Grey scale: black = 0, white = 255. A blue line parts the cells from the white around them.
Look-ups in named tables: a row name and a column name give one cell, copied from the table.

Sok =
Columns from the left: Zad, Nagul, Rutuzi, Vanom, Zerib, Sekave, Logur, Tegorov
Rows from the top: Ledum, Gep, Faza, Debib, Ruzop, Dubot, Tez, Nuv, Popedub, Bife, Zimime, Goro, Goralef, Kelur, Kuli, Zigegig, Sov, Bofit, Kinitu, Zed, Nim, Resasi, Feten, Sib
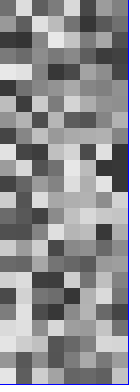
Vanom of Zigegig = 72
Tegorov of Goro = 55
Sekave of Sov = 90
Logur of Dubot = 128
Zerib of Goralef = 175
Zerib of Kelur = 192
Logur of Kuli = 56
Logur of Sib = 96
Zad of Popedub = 69
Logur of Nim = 196
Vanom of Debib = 121
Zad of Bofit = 208
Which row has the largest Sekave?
Kelur

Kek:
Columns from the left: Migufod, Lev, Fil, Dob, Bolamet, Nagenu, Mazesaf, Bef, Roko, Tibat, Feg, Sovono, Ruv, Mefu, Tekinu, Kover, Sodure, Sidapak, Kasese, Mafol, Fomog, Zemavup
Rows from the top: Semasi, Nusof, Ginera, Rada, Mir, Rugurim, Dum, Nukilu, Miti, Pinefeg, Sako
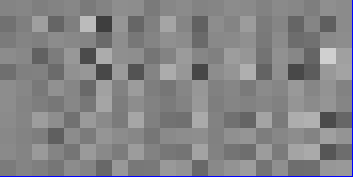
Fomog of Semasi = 143
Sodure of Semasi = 130
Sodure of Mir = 99
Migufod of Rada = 140
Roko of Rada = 142
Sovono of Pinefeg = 116
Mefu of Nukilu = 130
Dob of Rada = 124
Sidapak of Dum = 129
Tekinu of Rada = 157
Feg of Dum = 123
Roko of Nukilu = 166
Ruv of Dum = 153
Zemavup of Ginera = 141
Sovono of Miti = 141
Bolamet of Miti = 140
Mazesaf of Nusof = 62
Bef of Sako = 152
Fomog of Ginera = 138

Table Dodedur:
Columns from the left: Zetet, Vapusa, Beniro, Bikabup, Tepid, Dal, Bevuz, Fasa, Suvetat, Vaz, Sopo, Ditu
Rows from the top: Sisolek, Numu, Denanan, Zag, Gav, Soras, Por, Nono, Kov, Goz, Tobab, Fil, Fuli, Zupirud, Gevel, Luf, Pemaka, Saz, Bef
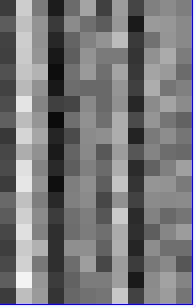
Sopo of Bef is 156
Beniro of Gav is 178
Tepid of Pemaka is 108
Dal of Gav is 153
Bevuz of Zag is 122
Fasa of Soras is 150
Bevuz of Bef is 118
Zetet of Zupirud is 91
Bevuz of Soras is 105
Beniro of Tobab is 132
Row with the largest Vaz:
Soras

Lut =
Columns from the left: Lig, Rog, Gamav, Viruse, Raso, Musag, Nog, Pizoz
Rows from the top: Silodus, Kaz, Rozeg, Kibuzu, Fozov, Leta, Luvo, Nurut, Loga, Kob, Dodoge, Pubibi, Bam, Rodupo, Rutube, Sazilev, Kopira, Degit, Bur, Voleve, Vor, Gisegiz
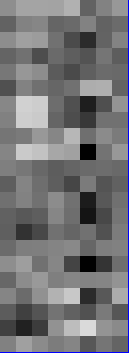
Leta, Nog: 175
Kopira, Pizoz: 110
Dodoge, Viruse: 93
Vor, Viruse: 146
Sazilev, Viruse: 132
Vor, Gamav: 60
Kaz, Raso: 106

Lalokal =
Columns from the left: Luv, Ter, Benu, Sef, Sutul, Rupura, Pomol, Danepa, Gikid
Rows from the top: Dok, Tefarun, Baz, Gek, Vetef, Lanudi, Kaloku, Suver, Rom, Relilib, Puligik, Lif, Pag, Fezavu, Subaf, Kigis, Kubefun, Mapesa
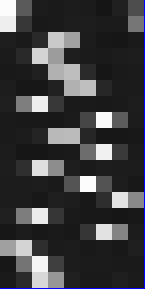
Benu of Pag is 24
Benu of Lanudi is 23
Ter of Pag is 28
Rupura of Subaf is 54
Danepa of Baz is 22
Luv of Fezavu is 32
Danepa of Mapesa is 31
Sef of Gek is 156
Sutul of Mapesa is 32
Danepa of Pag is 228
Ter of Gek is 41
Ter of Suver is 25
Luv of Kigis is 160
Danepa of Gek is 28
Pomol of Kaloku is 25
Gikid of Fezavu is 24
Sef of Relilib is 25
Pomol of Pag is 46
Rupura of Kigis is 25

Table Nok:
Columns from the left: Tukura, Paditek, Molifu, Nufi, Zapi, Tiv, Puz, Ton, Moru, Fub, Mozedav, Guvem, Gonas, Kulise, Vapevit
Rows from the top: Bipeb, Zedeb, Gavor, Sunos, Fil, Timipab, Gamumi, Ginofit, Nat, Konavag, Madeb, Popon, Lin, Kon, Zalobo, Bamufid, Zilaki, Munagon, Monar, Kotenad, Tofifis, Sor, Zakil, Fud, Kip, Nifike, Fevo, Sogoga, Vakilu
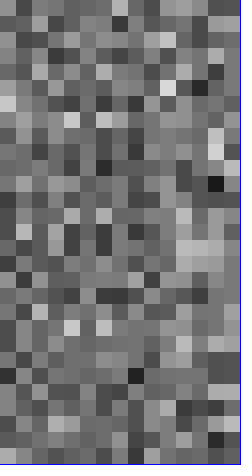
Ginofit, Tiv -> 93
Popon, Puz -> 109
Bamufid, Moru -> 115
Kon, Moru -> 103
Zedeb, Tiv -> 131
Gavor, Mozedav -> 193
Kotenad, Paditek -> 72
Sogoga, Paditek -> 97
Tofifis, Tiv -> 98
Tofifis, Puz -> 189
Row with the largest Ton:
Bipeb

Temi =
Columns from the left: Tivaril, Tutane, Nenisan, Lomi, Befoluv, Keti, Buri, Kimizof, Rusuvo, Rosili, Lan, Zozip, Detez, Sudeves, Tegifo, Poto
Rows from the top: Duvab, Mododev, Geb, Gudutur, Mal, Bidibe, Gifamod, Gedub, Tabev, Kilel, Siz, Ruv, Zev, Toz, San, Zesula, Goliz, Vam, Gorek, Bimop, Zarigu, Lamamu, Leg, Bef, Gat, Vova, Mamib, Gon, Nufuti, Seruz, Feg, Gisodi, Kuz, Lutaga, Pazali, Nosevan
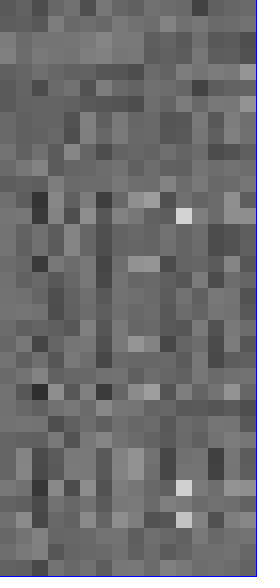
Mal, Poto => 149
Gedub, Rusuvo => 102
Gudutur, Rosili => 92
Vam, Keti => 120
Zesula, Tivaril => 116
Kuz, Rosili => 82
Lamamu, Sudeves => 75
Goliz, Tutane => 103
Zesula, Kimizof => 100
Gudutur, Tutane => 108
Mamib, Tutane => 116
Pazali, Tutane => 121
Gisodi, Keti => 114
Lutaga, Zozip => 97

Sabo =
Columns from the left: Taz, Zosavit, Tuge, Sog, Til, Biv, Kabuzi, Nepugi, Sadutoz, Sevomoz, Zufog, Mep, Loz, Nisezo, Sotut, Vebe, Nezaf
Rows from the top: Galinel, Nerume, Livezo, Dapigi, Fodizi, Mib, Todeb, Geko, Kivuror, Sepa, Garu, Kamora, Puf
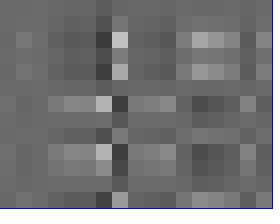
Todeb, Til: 134
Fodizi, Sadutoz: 99
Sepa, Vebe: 130
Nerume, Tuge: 107
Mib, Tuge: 107
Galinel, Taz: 106
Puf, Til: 91
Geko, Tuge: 106
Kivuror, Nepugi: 120
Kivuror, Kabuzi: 80
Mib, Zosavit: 106
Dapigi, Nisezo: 116
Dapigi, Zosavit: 109
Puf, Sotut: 121
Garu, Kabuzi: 140
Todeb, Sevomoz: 126

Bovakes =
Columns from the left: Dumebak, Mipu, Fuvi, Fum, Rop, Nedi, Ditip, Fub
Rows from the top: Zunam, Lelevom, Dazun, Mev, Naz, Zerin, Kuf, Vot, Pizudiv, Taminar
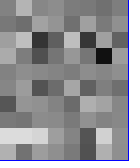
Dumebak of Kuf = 86
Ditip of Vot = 131
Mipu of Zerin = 156
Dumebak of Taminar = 177
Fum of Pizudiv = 158
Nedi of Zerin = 97

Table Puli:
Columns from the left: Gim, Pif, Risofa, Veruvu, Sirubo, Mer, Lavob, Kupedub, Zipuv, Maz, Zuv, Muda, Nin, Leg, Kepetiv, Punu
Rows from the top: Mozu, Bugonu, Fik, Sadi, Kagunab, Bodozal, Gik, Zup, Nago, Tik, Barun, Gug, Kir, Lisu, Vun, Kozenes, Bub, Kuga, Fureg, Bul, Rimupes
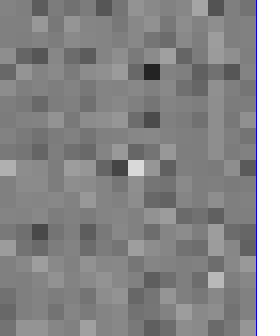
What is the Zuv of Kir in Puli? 99
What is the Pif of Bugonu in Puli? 128
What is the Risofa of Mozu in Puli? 92
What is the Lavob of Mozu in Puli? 86
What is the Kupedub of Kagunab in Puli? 155
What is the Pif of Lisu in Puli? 131
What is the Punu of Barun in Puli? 90
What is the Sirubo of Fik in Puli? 138
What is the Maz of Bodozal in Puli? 128
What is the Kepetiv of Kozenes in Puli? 135
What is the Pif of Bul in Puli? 127
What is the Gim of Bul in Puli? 104
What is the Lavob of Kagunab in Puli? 144

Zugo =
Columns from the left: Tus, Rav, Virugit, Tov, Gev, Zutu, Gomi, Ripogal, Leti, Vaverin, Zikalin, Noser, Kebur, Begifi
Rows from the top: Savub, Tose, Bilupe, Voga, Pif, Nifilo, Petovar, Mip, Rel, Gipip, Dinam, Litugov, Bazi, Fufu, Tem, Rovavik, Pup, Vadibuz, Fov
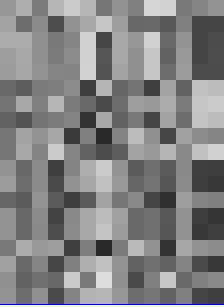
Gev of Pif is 130
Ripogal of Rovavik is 122
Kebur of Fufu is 61
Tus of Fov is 149
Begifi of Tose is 67
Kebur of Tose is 67
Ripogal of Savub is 145
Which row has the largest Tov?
Gipip

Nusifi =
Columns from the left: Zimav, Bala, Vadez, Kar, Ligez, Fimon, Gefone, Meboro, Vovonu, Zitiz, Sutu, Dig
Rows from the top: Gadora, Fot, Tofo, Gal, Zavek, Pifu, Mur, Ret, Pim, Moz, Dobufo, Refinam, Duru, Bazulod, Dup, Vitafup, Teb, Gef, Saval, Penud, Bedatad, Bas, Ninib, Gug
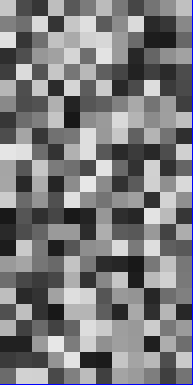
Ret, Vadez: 127
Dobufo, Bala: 87
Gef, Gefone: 135
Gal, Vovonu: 39
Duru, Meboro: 146
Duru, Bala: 106
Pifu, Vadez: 198
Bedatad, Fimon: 221
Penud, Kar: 24

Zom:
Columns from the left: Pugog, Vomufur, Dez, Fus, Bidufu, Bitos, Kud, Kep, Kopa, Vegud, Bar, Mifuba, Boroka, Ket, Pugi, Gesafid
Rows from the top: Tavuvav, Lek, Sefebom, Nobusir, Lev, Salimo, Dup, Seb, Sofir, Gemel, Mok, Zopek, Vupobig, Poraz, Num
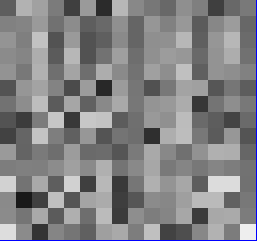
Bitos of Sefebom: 82
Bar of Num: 66
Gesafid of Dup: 120
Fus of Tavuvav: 123
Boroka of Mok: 120
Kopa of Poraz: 142
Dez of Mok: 127
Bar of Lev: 142
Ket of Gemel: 176
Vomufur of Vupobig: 25
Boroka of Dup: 55
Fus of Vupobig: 191
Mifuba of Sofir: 189
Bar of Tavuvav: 104
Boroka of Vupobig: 186
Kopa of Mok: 137
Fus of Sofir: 126
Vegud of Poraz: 125
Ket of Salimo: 86

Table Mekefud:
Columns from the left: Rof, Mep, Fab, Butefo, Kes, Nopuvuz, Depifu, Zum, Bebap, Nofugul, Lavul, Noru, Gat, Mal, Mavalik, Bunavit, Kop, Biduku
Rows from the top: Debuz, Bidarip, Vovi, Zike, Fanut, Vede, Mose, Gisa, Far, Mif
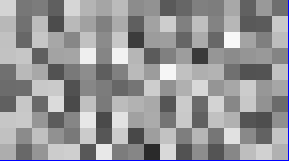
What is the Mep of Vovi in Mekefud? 103
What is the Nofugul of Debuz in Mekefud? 146
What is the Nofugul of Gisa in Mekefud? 171
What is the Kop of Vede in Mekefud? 151
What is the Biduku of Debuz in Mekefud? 110
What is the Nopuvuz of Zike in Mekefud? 239
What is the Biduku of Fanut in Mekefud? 193
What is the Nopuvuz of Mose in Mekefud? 192
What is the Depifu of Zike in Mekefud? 133
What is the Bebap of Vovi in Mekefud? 60
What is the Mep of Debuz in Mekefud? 119
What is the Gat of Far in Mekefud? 182
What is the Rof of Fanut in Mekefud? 112
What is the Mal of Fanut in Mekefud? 179
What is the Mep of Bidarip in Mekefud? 113
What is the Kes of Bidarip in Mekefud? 185
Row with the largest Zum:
Zike

